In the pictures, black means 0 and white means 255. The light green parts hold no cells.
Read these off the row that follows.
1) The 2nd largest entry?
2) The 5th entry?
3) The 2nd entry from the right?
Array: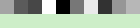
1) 234
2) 0
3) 150

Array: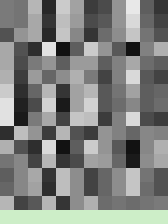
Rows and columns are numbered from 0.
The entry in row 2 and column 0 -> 82
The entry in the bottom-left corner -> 182
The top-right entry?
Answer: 53
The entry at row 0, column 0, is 122
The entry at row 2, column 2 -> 168
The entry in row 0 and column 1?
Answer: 116
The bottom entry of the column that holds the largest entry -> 108
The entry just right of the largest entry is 94
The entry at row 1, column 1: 116
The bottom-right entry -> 122
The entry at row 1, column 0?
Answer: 122

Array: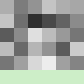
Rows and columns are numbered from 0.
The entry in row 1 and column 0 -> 196
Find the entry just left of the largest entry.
216
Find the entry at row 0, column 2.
147
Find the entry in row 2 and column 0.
91
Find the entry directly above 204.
118
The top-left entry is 174
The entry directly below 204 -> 132
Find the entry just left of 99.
73
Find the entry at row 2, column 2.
223

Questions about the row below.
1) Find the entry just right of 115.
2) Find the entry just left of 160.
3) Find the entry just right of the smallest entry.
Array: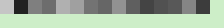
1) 102
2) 176
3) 127

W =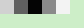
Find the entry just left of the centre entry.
96
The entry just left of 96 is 209

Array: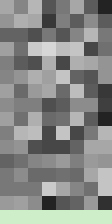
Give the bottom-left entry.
154
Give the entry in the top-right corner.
35
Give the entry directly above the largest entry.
120
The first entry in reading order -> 167
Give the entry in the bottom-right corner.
48
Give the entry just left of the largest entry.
202
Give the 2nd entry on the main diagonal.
175
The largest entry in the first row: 182
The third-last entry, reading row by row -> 99
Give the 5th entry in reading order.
120
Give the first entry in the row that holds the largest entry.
160
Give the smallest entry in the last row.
35
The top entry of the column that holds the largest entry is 85
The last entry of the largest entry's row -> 112
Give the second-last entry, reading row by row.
154

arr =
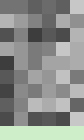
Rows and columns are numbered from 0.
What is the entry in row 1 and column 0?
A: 180
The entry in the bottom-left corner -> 75
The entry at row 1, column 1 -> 156
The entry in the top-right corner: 199
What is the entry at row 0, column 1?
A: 115
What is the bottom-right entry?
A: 199
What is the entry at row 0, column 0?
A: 115
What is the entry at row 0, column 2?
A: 95

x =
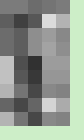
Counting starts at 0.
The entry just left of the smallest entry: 79
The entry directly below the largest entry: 156
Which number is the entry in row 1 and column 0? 94
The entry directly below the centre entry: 56
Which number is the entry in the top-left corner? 123
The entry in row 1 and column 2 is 87
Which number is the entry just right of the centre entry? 156
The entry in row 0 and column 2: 108
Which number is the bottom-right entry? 130
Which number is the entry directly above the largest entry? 116
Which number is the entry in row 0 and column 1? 123
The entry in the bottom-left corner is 179
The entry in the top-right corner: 123

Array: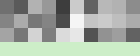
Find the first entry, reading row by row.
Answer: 112
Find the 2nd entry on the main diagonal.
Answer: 171
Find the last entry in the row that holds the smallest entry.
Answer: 140
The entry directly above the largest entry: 203
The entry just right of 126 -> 219
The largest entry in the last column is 171
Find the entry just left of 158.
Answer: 146
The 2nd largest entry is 231
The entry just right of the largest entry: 196
